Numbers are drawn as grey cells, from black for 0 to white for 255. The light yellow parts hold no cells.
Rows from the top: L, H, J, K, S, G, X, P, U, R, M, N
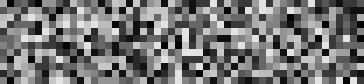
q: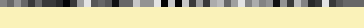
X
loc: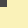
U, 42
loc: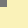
R, 45
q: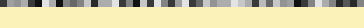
S
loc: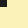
H, 34
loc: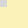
H, 38

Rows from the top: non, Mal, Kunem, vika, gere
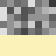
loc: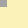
gere, 7
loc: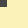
gere, 3
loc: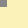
gere, 6

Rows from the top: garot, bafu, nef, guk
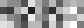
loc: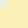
nef, 4
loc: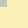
nef, 0
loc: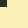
bafu, 7
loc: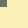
guk, 8
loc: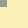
nef, 5

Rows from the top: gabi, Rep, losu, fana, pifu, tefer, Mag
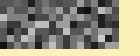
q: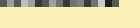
tefer
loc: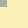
Mag, 11
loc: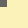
gabi, 2
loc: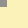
Rep, 15
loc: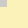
tefer, 14
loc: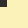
fana, 16

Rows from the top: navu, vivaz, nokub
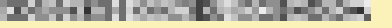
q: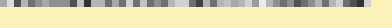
vivaz
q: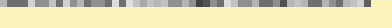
nokub
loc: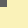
nokub, 52
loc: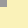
vivaz, 36
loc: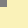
navu, 26

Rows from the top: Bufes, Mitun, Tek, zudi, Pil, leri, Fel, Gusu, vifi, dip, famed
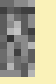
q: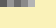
Fel
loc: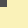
Mitun, 2
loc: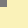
vifi, 3
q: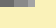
Bufes
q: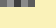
Gusu
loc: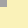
Bufes, 4

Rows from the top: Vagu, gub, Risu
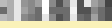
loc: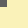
Risu, 12
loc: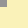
Vagu, 3
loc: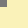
Risu, 4
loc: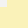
gub, 10

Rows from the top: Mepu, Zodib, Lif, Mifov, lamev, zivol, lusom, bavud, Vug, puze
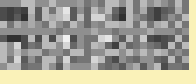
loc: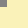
Mifov, 14
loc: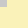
zivol, 20
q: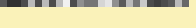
zivol
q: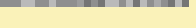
Mepu
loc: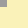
Mepu, 11

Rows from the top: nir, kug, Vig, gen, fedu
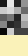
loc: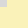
kug, 1
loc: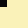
fedu, 0
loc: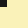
nir, 0
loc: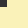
gen, 2
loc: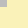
Vig, 3

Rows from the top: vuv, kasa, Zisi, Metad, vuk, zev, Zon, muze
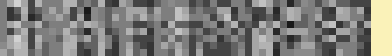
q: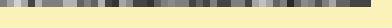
vuv
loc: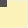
vuv, 45
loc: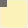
muze, 45
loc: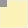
Zisi, 22

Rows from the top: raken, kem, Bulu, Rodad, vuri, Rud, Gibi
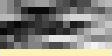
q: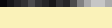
vuri
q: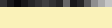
Rodad
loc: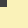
Rodad, 6
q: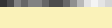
Gibi
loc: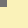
kem, 12

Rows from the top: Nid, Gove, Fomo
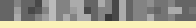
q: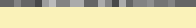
Nid
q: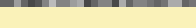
Gove
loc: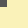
Gove, 5
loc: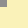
Nid, 21

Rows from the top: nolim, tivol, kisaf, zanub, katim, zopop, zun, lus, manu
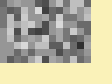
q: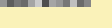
manu
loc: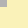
tivol, 12
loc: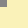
manu, 12

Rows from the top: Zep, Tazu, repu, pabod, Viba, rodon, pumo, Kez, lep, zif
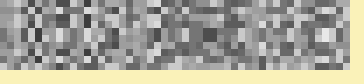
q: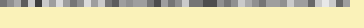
rodon
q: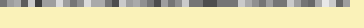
Viba
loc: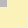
zif, 32
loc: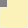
zif, 7

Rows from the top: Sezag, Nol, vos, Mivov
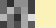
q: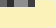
Sezag
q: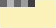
Nol
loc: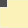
Mivov, 2
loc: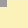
Nol, 3

